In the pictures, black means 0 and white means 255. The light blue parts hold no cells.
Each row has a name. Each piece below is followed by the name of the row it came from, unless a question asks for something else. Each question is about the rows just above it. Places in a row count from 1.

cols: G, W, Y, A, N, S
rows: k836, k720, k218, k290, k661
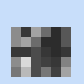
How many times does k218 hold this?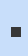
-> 4
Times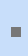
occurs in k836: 0
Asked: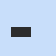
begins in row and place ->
k720, 4
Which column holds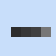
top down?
A
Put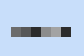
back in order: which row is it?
k720

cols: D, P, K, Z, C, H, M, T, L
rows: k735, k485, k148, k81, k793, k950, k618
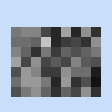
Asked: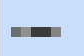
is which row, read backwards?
k793
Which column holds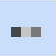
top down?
Z

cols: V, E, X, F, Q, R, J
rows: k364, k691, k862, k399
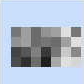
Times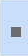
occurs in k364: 1
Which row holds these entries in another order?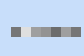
k364
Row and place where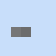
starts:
k691, 4
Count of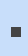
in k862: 1

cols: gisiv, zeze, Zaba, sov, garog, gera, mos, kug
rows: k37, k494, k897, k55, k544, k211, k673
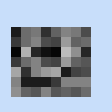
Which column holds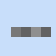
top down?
mos
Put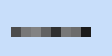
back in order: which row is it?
k37
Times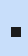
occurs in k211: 3
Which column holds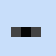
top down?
garog

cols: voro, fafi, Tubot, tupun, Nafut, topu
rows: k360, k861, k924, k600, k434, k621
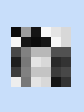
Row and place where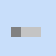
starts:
k434, 2
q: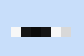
k861
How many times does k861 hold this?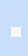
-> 2

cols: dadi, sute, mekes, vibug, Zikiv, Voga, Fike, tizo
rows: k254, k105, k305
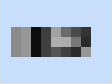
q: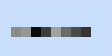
k254
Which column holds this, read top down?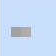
Zikiv

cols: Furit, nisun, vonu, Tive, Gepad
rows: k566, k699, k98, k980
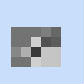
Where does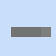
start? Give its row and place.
k566, 1
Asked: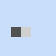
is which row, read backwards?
k699
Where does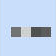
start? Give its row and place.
k699, 2
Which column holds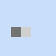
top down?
vonu
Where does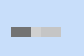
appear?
k980
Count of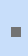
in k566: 3

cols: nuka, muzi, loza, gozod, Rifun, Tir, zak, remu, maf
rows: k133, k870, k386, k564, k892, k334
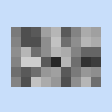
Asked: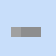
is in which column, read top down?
gozod
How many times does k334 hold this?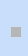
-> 1
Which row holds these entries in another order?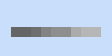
k386
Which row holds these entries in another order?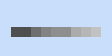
k870
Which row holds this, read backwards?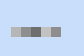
k870

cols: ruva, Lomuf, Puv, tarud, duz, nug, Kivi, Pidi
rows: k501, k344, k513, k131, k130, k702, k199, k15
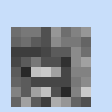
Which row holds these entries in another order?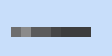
k513
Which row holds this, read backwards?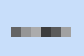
k15
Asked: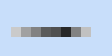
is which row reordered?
k199

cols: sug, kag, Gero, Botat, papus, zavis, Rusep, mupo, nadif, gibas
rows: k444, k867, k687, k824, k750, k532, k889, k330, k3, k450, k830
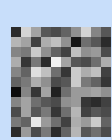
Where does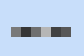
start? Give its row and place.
k3, 4
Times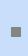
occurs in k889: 1
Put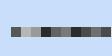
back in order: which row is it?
k830
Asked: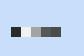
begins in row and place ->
k824, 4

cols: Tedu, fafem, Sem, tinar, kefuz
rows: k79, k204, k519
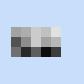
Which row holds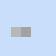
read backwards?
k204
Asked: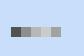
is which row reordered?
k204

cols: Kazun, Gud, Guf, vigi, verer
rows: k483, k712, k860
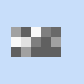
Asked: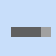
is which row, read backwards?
k860
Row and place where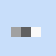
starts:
k483, 1
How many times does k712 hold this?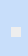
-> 0
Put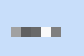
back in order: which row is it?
k483
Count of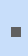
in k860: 4

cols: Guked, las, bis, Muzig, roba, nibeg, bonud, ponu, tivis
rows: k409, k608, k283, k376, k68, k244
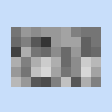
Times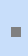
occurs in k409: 1
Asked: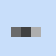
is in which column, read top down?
Guked
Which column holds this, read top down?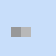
Guked
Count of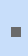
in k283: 3
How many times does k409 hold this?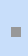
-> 3

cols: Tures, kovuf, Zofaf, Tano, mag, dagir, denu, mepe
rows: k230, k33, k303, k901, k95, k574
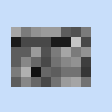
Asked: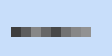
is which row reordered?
k901
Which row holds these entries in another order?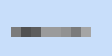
k230
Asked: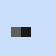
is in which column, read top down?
dagir
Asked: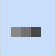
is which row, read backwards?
k901
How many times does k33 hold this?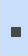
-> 4
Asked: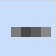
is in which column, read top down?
kovuf
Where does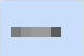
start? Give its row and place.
k230, 2

